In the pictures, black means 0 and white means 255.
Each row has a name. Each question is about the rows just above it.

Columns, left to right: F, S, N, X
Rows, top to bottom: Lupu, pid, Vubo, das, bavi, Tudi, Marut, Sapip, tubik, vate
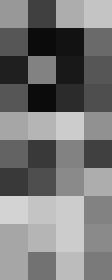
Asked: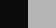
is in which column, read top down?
S
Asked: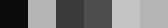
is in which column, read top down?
S
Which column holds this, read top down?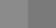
X
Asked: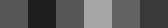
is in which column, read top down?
F

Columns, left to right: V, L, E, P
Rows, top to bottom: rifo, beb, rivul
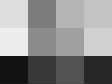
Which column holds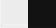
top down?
V
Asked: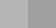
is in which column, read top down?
E
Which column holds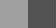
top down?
E

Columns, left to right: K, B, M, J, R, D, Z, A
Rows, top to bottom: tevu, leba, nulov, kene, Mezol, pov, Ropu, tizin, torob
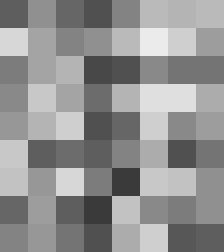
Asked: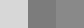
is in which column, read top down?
K
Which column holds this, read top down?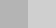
Z

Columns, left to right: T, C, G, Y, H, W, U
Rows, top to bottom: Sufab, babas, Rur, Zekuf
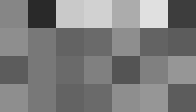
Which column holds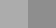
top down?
H
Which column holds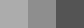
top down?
H
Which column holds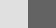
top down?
W

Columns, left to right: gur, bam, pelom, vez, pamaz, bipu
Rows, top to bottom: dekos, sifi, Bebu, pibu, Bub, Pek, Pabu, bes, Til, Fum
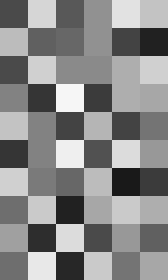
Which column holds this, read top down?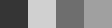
gur
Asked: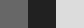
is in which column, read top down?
pelom
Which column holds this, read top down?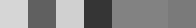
bam
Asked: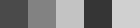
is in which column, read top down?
gur
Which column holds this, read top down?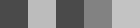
gur

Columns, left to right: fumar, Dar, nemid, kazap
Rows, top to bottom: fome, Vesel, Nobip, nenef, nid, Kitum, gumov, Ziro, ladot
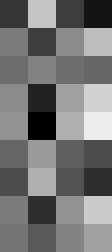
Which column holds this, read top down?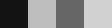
kazap
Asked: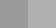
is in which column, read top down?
Dar
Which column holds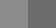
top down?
nemid
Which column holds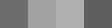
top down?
nemid

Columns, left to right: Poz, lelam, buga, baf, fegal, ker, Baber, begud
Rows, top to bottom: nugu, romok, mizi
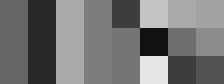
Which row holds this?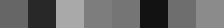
romok
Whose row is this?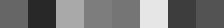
mizi

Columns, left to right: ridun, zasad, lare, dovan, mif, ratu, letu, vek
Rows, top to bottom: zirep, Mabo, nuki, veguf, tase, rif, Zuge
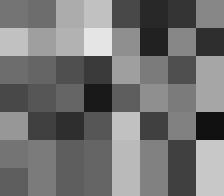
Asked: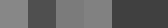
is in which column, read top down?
letu
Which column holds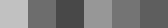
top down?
ridun
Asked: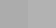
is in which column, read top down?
lare
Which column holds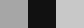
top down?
vek
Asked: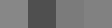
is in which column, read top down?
letu

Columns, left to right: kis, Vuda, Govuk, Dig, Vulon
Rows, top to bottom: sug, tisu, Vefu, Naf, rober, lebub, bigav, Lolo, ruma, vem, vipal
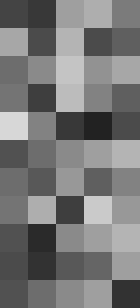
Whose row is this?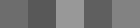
bigav
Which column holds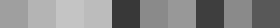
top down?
Govuk

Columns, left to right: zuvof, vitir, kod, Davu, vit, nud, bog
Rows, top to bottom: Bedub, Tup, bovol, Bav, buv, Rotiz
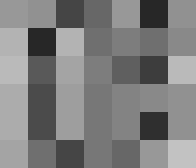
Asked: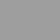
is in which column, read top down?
kod
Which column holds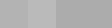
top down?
zuvof
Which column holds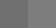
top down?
Davu
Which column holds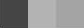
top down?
kod
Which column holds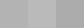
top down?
zuvof

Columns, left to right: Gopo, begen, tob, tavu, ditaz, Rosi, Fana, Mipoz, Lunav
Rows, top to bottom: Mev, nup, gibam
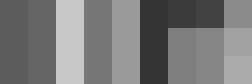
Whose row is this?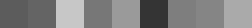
gibam
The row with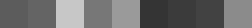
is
Mev
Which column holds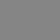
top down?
Mipoz

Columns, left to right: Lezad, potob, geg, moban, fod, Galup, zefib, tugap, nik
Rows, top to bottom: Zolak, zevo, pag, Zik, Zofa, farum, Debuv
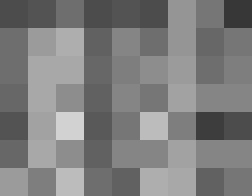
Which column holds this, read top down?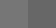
tugap
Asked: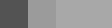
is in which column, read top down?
potob
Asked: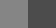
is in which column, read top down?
nik

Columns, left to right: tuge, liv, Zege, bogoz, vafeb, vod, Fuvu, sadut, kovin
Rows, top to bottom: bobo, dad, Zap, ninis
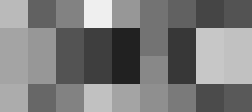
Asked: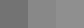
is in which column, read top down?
vod
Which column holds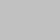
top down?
kovin

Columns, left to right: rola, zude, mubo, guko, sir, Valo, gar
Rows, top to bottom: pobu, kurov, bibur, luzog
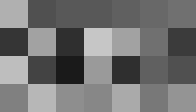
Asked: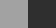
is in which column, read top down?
sir
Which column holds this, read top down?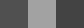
zude
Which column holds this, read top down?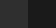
mubo

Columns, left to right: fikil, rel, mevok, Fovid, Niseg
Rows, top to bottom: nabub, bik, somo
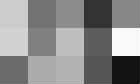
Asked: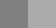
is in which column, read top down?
rel
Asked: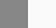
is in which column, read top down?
Niseg
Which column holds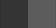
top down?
Fovid

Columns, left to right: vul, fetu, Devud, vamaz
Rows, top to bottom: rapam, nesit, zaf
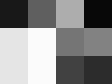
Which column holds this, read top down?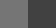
Devud
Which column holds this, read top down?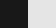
vul
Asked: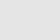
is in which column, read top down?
vul
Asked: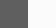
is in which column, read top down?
fetu

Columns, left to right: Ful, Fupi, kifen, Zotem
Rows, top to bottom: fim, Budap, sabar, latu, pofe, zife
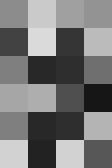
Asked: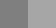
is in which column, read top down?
Ful
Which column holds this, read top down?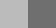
Zotem
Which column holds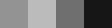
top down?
Zotem
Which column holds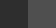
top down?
kifen

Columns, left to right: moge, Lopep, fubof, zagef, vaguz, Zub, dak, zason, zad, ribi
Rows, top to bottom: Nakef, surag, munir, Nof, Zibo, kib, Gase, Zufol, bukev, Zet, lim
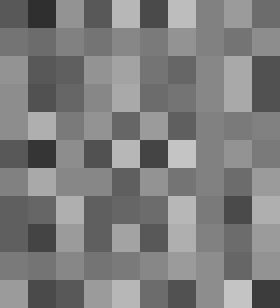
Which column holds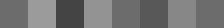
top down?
Zub
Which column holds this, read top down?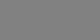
zason
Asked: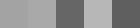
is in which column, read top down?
vaguz
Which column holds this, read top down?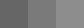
fubof

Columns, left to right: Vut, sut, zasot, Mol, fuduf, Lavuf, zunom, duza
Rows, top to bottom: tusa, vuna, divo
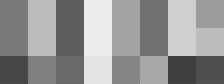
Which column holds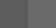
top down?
zasot
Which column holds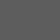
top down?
zasot

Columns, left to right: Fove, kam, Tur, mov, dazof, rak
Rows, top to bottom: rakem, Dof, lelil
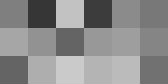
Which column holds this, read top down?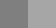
Fove
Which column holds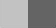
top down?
Tur
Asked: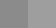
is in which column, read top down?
dazof
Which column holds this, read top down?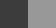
mov

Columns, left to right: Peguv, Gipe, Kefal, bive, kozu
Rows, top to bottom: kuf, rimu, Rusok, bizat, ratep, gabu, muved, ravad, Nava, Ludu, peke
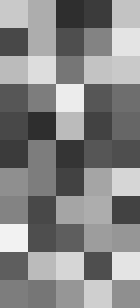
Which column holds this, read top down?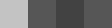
bive
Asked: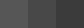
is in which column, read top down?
Peguv
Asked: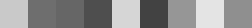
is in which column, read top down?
kozu
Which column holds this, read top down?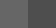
kozu
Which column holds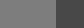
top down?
Gipe
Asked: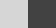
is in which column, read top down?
kozu

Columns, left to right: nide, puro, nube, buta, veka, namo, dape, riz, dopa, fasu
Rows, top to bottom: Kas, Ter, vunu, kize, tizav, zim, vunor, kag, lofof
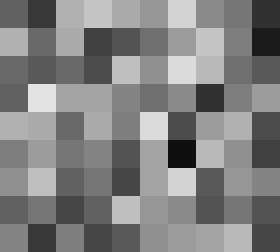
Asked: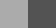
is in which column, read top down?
veka
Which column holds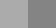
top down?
buta
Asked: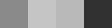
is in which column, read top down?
riz

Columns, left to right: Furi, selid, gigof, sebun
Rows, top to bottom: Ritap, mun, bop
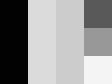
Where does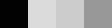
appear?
mun
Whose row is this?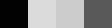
Ritap
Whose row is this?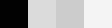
bop

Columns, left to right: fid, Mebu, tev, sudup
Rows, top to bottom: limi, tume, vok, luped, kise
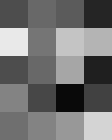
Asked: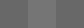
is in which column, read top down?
Mebu
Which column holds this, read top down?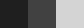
sudup
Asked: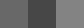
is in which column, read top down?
Mebu

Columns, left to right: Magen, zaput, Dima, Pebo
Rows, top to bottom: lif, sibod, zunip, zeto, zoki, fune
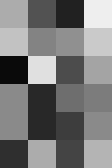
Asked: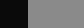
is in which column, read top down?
Magen
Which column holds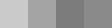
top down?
Pebo
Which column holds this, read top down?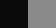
Magen
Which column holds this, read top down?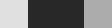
zaput
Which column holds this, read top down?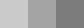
Pebo

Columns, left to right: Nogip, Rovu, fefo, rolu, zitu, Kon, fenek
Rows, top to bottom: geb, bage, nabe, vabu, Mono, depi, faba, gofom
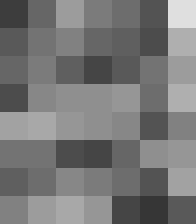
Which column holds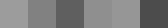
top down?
fefo
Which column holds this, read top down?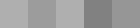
fenek
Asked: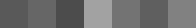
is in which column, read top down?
Nogip
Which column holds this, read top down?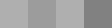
fenek
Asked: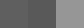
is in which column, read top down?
zitu

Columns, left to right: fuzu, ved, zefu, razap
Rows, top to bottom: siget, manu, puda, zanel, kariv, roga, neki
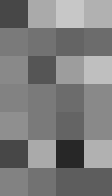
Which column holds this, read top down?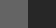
zefu
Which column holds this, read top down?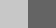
zefu
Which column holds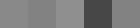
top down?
fuzu

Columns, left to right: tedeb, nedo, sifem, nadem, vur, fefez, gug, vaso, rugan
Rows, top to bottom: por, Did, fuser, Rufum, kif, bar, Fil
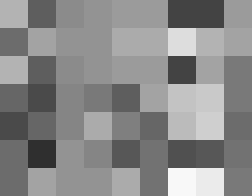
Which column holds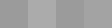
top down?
fefez
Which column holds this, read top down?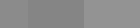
sifem

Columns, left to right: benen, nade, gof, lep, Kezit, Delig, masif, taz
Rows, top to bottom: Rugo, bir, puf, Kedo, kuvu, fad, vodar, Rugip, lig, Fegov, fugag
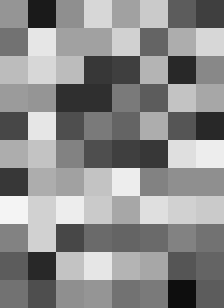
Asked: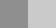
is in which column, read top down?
taz
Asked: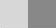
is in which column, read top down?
taz

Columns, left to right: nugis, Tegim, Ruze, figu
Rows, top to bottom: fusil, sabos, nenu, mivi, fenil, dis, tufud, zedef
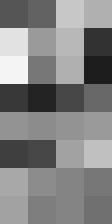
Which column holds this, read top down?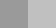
figu
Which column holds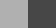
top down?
Ruze

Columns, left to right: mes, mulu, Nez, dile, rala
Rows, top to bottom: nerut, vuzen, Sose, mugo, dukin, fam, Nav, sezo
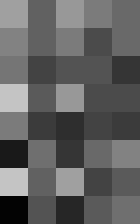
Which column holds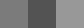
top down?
Nez
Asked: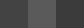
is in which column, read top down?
mulu
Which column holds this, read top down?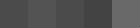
dile
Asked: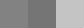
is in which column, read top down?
mes
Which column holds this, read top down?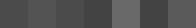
dile

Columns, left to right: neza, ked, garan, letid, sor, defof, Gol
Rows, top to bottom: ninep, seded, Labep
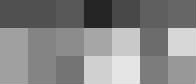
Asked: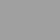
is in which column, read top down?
neza
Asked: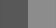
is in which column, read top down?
garan
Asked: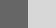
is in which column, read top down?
Gol

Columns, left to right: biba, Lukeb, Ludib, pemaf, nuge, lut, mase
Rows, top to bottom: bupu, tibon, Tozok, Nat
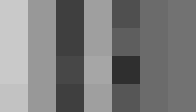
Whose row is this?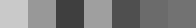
bupu
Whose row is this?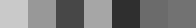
Tozok
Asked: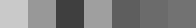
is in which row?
tibon
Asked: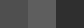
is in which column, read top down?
nuge
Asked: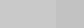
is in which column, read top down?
biba

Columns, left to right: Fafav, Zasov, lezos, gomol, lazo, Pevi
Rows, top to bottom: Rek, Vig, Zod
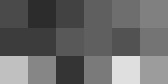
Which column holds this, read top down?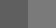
gomol
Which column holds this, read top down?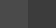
Fafav
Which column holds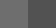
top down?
lazo
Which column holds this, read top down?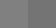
Pevi

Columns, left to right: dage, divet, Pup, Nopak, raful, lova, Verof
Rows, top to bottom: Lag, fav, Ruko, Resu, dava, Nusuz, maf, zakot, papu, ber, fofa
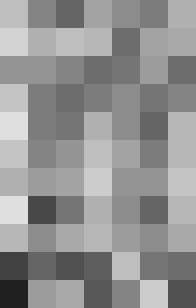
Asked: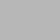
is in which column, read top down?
Verof
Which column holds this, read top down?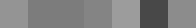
divet
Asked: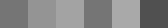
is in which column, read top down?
Pup
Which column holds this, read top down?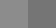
lova
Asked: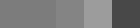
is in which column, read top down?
divet

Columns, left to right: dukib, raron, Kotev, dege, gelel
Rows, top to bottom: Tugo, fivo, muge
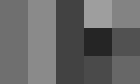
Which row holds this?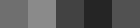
fivo
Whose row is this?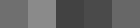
muge
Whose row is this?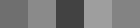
Tugo

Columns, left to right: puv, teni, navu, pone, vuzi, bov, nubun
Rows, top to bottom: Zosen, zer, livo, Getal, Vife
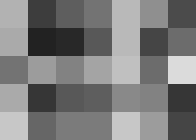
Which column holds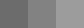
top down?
bov
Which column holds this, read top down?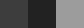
teni

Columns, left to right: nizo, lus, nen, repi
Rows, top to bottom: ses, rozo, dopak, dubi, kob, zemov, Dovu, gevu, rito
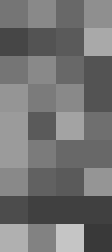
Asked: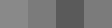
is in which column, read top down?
lus
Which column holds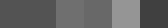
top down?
repi

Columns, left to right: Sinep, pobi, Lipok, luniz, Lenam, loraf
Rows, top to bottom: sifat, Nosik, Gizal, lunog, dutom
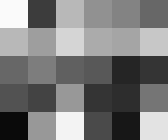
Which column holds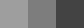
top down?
pobi
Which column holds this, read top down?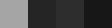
Lenam

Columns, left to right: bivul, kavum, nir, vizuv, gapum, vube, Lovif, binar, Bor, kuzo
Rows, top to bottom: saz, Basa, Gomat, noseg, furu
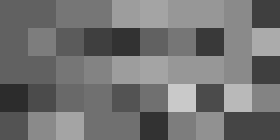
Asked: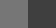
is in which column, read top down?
vizuv
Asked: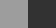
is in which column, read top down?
gapum
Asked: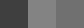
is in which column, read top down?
vizuv
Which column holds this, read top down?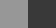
binar
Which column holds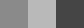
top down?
Bor
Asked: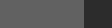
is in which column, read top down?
bivul

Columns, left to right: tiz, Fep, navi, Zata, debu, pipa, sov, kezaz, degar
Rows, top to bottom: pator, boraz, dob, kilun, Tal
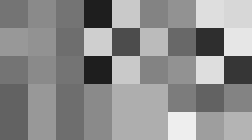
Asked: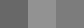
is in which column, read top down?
sov
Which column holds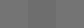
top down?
navi

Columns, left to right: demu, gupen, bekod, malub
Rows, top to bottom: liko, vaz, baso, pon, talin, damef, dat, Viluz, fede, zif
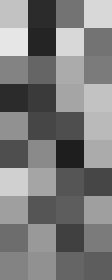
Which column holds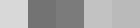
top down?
malub
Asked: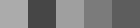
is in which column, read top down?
malub
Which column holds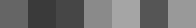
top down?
gupen
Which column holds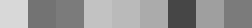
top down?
malub
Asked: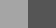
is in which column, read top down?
gupen

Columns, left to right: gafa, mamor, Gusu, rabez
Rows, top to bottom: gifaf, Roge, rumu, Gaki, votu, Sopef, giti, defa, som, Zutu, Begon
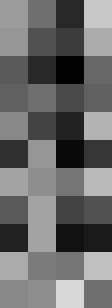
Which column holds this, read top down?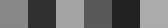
gafa
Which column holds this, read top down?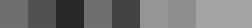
mamor

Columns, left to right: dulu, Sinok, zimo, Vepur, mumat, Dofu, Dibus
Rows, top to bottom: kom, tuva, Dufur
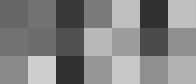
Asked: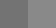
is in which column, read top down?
dulu
